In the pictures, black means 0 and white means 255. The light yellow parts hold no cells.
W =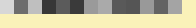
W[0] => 215
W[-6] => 170
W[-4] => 85

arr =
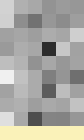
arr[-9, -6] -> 210
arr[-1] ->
[223, 168, 78, 132, 131, 151]
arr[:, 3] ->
[147, 151, 172, 44, 167, 127, 92, 169, 132]
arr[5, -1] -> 111
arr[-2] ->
[171, 176, 158, 169, 164, 194]
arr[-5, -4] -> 146
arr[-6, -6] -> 154
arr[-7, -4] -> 158
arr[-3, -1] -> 161
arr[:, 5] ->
[151, 158, 207, 162, 163, 111, 161, 194, 151]
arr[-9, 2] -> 168
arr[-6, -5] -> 173
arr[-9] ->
[210, 176, 168, 147, 155, 151]

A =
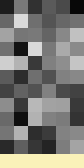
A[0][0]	29
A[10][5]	164
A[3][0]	112
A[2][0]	163
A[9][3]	59
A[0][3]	90
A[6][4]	74
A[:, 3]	[90, 84, 100, 121, 128, 81, 129, 162, 129, 59, 36]
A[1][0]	103
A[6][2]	82
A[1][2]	111
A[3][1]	19
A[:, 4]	[74, 103, 136, 170, 142, 129, 74, 160, 123, 130, 125]
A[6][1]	98
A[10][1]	95
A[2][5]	193
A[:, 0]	[29, 103, 163, 112, 207, 91, 66, 141, 105, 117, 41]
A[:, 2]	[49, 111, 121, 217, 57, 111, 82, 184, 178, 45, 54]
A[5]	[91, 45, 111, 81, 129, 136]

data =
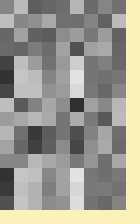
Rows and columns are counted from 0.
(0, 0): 133
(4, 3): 114
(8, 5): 172
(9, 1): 112
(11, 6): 149
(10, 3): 95
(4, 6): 117
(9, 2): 57
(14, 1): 196
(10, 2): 64
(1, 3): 169
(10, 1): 103
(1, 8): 186
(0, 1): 186
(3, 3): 109
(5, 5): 226
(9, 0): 182
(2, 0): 103
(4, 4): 153
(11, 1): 134
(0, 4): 109
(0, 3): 102
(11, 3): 168
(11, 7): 111
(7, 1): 90
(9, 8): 110
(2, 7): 156
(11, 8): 167
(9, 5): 78
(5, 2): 188
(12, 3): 135
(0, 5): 182
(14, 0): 81
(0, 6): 107

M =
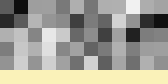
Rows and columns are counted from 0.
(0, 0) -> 92
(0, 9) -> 241
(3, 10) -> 157
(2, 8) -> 160
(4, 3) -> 207
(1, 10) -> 44
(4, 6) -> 209
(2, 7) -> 64
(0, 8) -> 176
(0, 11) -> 163
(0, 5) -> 175
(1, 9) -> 147
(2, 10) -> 125
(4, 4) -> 161
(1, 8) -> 210
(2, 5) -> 104
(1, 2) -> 181
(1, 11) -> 16
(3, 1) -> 199

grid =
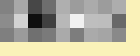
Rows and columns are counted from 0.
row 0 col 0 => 130
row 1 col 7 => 189
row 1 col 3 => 64
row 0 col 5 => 156
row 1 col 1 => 210
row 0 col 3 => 110
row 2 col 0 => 127
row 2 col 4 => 170
